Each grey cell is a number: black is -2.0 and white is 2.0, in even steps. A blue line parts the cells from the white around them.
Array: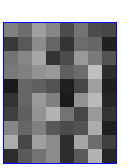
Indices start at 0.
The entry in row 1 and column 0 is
-1.1
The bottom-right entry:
-1.4
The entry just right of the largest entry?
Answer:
-1.3
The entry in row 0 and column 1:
-0.3
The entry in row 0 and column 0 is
0.0
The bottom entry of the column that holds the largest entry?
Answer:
0.8
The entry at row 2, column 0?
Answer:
-0.2
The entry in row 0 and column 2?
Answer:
0.5
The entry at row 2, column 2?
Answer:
0.6
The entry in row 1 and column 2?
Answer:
0.2
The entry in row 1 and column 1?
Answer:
-0.6
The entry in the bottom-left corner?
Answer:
-1.3
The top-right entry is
-0.9
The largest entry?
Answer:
1.0

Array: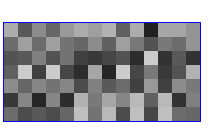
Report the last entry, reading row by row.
-0.4
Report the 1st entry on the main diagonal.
0.7
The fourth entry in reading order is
-0.4
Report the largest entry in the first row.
0.8
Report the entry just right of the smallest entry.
0.6
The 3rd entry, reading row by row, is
0.2
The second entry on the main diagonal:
0.5
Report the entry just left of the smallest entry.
0.7
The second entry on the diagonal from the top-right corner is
-0.3
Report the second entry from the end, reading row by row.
-0.3
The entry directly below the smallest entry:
-0.7
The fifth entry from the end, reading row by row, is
1.0
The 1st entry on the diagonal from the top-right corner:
0.3
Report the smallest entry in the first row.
-1.5
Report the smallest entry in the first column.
-1.1
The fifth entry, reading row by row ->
0.4
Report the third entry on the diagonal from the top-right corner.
-1.2
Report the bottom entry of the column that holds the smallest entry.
-0.9
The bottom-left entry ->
-0.3
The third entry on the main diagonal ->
0.0

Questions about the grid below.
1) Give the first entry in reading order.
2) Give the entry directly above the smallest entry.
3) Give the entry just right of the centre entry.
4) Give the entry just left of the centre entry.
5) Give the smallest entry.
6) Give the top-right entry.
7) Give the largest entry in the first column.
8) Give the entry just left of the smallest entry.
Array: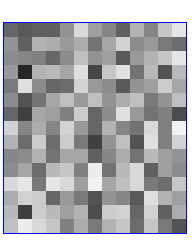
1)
-0.4
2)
0.1
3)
0.8
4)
0.4
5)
-1.4
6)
1.6
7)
1.4
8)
0.4

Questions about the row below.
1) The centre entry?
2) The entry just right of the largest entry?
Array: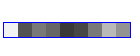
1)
-1.1
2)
-0.7

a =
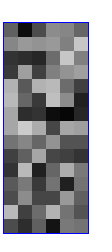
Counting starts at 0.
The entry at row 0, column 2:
-0.8
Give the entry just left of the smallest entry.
-1.8
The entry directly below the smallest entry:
0.6
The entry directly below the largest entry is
0.1
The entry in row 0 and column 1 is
-1.8
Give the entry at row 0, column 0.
-0.5
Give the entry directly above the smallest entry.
0.2
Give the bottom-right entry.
-0.2
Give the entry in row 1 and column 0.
0.1
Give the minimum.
-1.9
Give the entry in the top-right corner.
-0.4
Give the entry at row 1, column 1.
0.4
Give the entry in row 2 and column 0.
-1.2
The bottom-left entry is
-0.8
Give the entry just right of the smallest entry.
-1.4
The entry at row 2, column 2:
-1.4
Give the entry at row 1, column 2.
0.3
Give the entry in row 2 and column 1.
-1.3
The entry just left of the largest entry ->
0.6
